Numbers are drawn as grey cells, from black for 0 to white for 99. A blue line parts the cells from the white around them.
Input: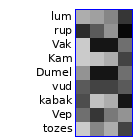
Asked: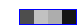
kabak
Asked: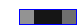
Dumel

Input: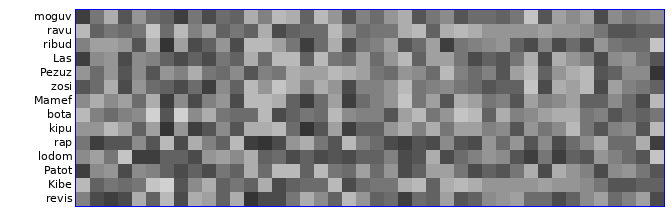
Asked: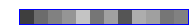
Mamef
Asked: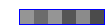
rap
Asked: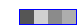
bota
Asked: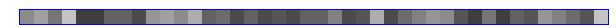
lodom
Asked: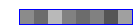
Pezuz
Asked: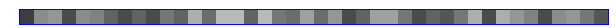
Patot

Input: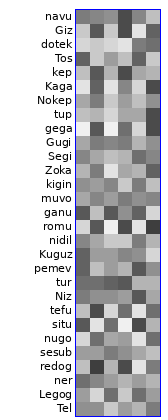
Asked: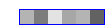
Zoka
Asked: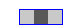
Giz

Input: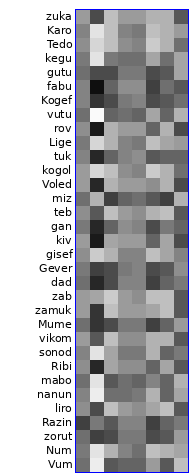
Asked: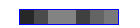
dad
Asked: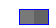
gan
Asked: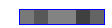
Razin
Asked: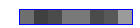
zorut
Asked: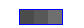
Kogef
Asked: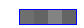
mabo

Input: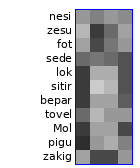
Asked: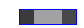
Mol
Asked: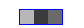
zesu
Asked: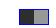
pigu
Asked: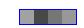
fot
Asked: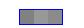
nesi
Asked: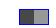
zakig
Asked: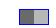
tovel

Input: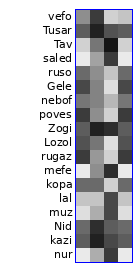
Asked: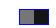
Tav
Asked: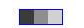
poves
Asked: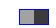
saled
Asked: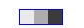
nur
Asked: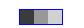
rugaz

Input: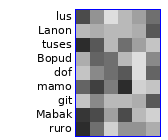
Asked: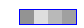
lus
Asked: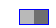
tuses
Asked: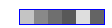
dof

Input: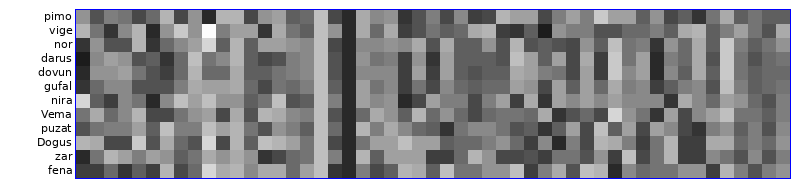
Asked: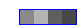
darus
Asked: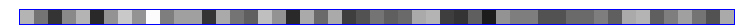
vige

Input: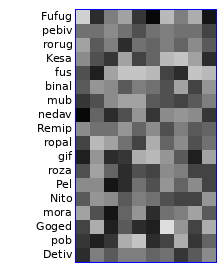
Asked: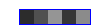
nedav
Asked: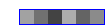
ropal
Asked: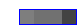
pebiv
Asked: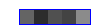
roza
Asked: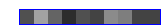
roza

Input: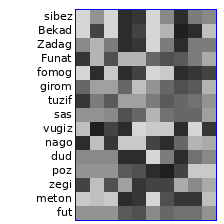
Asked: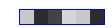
fomog
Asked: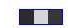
vugiz
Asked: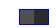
poz

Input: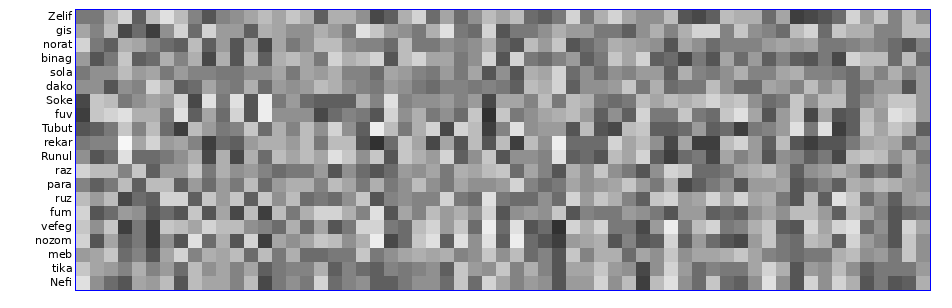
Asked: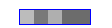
meb
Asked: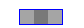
sola

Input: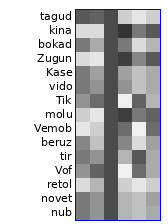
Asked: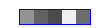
Vof
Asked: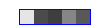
Zugun
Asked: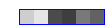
molu

